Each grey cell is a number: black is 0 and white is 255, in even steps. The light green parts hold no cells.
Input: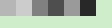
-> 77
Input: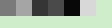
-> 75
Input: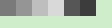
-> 218
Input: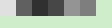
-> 71
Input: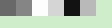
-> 212
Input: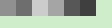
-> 165
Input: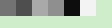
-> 142
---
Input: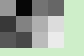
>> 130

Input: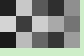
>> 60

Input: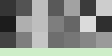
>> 175

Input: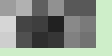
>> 68

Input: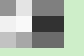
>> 249

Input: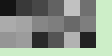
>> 164

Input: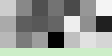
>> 94

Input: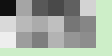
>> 185
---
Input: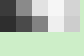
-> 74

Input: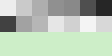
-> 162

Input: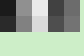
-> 129

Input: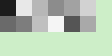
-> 125

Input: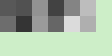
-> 52

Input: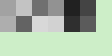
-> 99
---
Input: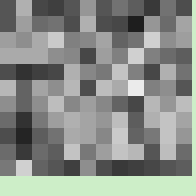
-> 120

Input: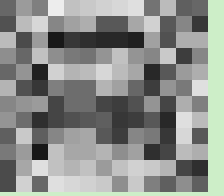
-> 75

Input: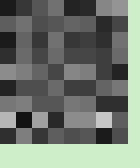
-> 47

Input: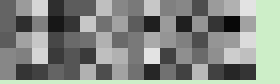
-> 135

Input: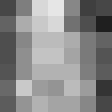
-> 92

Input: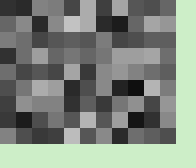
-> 130
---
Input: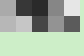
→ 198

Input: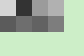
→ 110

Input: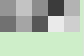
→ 165

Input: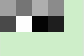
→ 254

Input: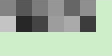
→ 39

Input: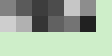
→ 177
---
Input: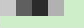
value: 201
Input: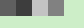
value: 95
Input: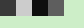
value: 57
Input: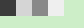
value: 59
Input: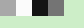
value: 168
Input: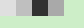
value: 223
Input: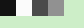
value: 18
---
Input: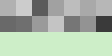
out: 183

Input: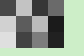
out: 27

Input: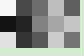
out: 197

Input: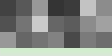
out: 160

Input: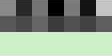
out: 196

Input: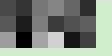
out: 95

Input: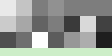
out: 65

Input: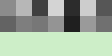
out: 86

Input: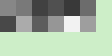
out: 108

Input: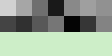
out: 145
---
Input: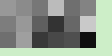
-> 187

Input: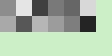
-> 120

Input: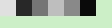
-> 189

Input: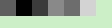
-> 138

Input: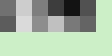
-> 61

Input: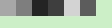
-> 62

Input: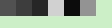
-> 209
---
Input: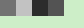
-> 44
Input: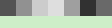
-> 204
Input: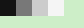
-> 204
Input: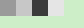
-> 58
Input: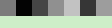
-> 69
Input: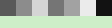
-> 213
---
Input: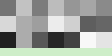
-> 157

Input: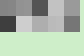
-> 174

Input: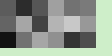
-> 66

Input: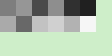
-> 193

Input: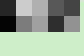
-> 160

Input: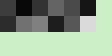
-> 128
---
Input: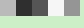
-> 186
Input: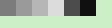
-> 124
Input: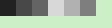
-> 35
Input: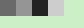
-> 106
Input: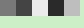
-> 121
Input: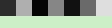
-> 44
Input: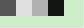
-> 85
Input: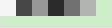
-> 245
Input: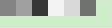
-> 133
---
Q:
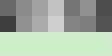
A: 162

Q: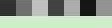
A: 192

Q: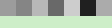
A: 184

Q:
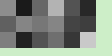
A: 103

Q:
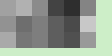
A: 139

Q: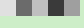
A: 191

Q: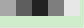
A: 35

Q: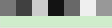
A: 203

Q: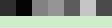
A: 129
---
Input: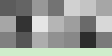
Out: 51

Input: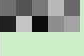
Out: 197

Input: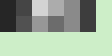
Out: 81

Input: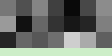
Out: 17

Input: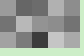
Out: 184

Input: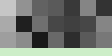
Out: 31

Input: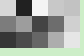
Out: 157

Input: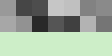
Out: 146

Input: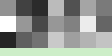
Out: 151

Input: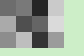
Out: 79
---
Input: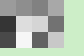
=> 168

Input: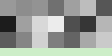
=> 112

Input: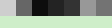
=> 35

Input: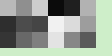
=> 11

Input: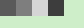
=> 61

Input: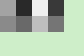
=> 57

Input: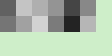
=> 148
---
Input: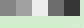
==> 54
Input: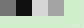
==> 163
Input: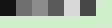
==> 69
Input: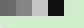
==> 15
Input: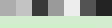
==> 35
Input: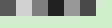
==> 74
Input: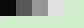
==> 225
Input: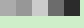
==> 43
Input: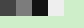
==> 238
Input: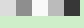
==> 55
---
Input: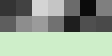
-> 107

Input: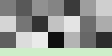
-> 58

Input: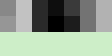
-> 58

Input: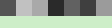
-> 97

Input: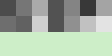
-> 132

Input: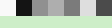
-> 123

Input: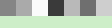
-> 185

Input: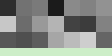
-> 138

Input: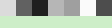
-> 159

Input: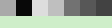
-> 114
